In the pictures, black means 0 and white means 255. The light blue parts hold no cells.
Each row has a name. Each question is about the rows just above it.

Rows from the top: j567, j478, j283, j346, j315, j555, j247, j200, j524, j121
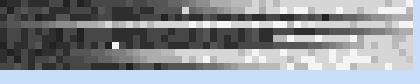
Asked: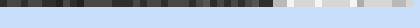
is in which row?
j555
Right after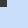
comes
[71]
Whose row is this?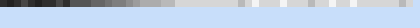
j200
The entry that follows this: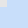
[214]

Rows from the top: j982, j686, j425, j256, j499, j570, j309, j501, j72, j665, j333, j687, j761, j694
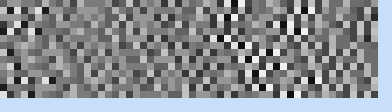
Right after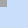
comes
[151]
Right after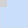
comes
[29]
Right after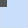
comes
[97]
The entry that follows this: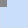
[123]

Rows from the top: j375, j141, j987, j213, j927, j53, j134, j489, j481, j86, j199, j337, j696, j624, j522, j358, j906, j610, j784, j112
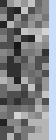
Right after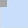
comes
[181]
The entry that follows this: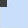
[119]
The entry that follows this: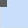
[150]

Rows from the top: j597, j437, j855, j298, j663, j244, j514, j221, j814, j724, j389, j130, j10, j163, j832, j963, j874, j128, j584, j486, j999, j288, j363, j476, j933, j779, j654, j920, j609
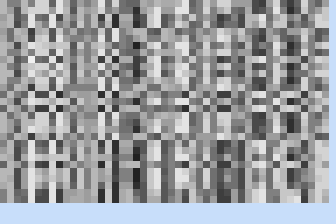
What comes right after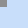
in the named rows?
[157]
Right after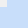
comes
[112]

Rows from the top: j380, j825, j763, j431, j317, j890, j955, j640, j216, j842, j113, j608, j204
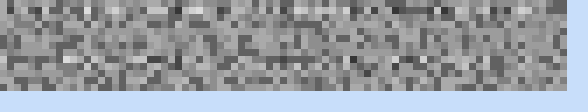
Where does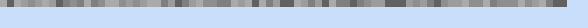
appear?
j380
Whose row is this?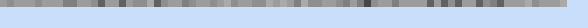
j113
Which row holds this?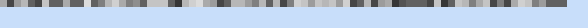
j825
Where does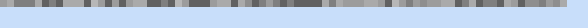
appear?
j431
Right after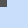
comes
[97]
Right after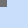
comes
[127]

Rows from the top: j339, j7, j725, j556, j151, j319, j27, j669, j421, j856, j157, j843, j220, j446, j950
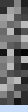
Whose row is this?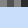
j446
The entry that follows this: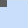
[82]
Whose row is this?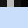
j669
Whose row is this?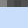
j157
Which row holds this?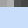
j725
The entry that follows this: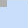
[82]

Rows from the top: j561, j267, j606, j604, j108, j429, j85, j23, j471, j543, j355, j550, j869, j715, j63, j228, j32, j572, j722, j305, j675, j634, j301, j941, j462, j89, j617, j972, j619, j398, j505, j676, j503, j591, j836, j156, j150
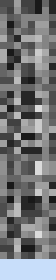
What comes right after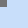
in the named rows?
[159]
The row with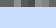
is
j85

